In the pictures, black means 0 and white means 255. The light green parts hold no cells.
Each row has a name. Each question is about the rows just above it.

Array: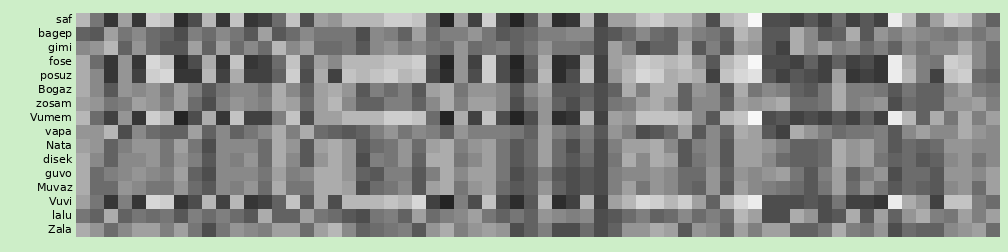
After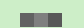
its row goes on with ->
[ 77  88  77 127 137 137 149 137 108 108 149  98 149 137 149 160 118  88
 127 160  98 127 149  77 108 108  88 149 149 137 160]
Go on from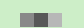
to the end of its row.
[195 247  77  88  65  77  65  88  65  98  65 236 183  98 172 118 172 127
 160]
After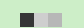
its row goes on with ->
[ 36  77 172  54 195  65  65 127 195  77 160 160 183 183 183 206 206 195
 108  36 172  65 195  77  36  77 149  45  54 183  65 160 149 195 195 195
 183 137  88 183 195 247  77  88  65  77  65  88  65  98  65 236 183  98
 172 118 172 127 160]

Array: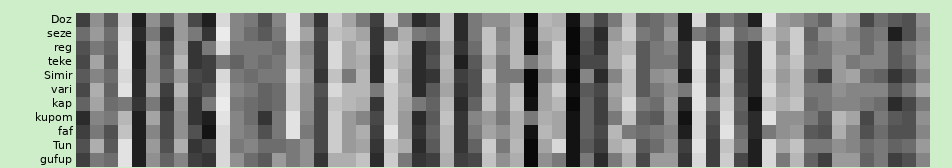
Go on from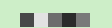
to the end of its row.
[144 154  90  81 174 133  81 109  81  81 133]
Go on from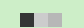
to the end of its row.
[ 43  72 174  53 109 194 144 183   9 154 204   9  81  53 174 183  90 121
 133  53 226  63 164  81  43 216 144 204 109 121 144 144 109 133  90 121
 144]
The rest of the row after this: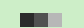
[ 31  90 174 121 183 121 164 204  19  72  72 174 204  90 121 121  53 226
  72 183  81  43 216 164 194 121 121 154 121 133 133  90 109 154]

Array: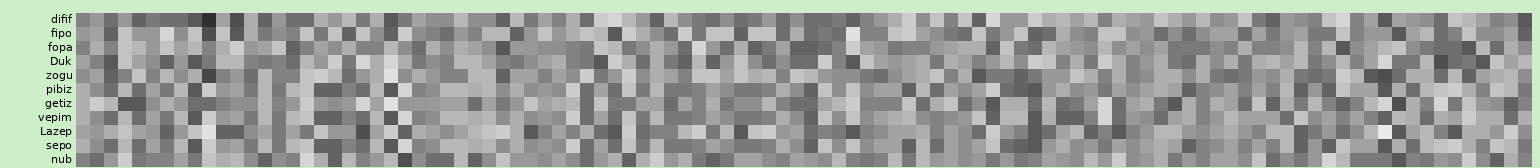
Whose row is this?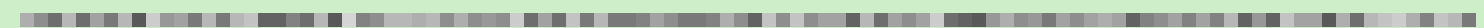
pibiz
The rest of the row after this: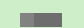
[162 183 204 130 130 130 195 110 174 195 110 142  89 174 174 110 183 110
 121 162 213 110 162 174 121  89 174 130 174 162 110 195  99 174 121 183
 130  99 130 183 213  79 174 130 213 121 195 152 142  99 130]
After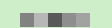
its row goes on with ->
[183 195 142 121 110 110  89 183 110 174 142]

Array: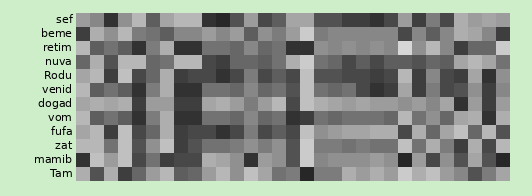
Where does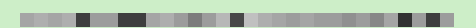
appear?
dogad
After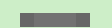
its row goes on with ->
[183 114 144 103 165 174  50 174]
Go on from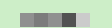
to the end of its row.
[124 124 114 124 114 114 192 114 174 124  62 174  72 183]

